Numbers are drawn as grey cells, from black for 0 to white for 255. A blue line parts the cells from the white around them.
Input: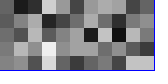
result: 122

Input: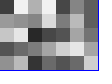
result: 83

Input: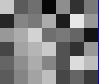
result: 101

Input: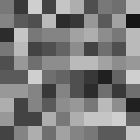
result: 152

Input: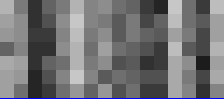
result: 160

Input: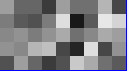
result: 146

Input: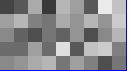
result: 107

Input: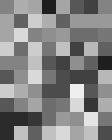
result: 42
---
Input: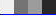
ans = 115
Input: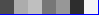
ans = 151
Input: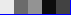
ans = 147
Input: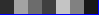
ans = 196
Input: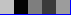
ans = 126
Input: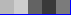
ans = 99
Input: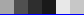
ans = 25
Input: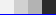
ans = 209
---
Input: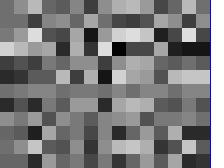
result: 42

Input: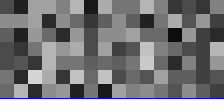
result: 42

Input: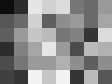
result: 242

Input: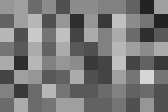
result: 107

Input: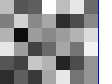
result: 56
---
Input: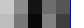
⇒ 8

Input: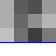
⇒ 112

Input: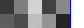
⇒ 190

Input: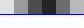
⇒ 36

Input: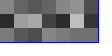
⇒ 123

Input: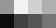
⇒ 65

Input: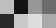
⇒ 201

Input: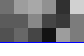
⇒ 19

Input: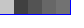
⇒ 83

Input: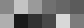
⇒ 72
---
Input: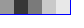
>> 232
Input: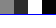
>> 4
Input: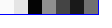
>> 112
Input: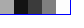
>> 253
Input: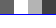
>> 65
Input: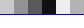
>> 179
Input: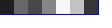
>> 54
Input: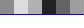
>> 158
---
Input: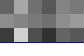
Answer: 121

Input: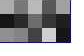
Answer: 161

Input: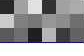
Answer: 171

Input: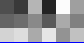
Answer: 159

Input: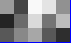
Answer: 145

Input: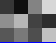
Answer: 215
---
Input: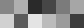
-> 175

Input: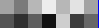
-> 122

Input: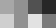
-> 145

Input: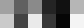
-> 96

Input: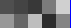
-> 68

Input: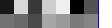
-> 215

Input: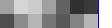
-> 213

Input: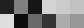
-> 128

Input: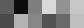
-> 13
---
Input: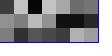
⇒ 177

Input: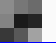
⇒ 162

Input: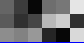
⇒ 7

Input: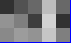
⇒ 198

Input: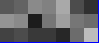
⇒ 108

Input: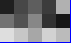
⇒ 210

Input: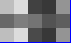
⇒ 56

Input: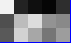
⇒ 118

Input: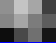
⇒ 112

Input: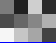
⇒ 166
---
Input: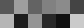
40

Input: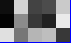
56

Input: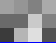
106

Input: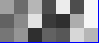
47

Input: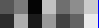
66

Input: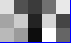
35
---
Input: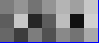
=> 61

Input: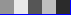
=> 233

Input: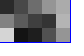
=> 19

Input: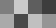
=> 73

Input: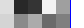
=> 138

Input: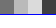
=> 186
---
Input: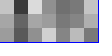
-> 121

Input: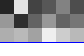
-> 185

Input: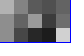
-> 209

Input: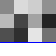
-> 114

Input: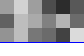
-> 219

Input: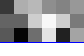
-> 164
